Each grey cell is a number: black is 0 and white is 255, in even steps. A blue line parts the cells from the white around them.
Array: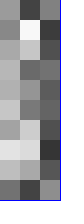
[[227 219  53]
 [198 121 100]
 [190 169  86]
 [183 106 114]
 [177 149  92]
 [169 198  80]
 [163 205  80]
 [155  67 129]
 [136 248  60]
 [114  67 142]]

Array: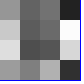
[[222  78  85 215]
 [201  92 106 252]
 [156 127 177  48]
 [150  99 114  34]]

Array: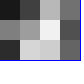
[[127 157 241  80]
 [ 44 214 206 100]
 [ 24  64 184 113]]

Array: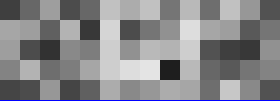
[[166 158  96 179  56 213  76 117 145 221 166 158  89 117]
 [158  76  50 137 125 206 145 185 179 206  82  63  56 145]
 [131 179 110 125 166 206 221 228  30 185 103  89 117 131]
 [ 69  76 151  69  96 172 137 151 172 166 110 199 137  82]
 [ 63 103 158  76 103 193 172 193 117 185 110 193 151  82]]

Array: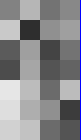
[[230 188 107 188]
 [222 174 144  60]
 [209 194 107  84]
 [201  46 144 159]
 [130 182 115 136]
 [ 91 159  68 115]
 [ 76 166  84  99]]

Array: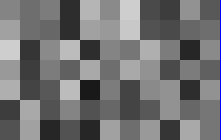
[[206  53 138 188  45 132 118 175 124  38 138]
 [175  68  88 188  25 124  68 138 146  45 146]
 [161 110 103  45 161 153 200  82  74 103 110]
 [153  61 124  96 169 110 169 146  74 124  96]
 [132 110 124  45 181 138 206  74  61 146  88]
 [ 82 161  38  82  38 161 110 153  53 169 118]
 [ 61 169  82 132  82 103  68  88 146 103 118]]

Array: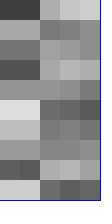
[[220 220 109 101  89]
 [205 205 109  95 101]
 [190 190 122 128 116]
 [168 168 122 128 142]
 [155 155 134 134 142]
 [148 148 148 142 122]
 [116 116 162 155 142]
 [ 95  89 174 182 162]
 [ 83  83 168 182 174]
 [ 62  62 174 198 205]]
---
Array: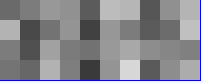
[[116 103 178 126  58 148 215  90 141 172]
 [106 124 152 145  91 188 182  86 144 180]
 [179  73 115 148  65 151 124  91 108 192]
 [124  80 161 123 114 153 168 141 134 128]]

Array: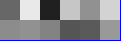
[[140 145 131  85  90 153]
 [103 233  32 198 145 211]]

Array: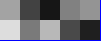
[[221 122 184  73  31]
 [163  66  22 129 148]]

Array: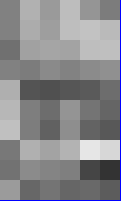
[[155 103 116 102 105  92]
 [129 177 154 189 149 124]
 [129 172 158 190 194 186]
 [112 161 165 163 190 191]
 [129 124 138 130 139 144]
 [175  84  80  86  90 109]
 [183 126 109 148 116 101]
 [192 125  97 142  99  88]
 [120 176 163 179 230 215]
 [114 139 132 127  69  51]]

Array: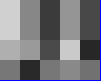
[[119  41 119 137 113]
 [208 135  59 149  72]
 [208 135  59 149  72]
 [175 154  74 202  39]]

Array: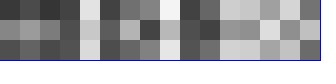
[[ 79  99  74  82 218  77 102 129 230  83 110 210 206 165 194 107]
 [ 57  75  53  67 227  66 112 131 244  66 102 206 199 160 213 115]
 [134 155 124  78 200  92 180  68 184  79  66 150 144 221 143 192]]

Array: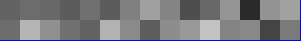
[[109 181 144 113  98 178 138  93 141 152 194 131 136  68 122]
 [ 99 108 104  92 112  92 128 160 132  78 104 149  42 147 161]]
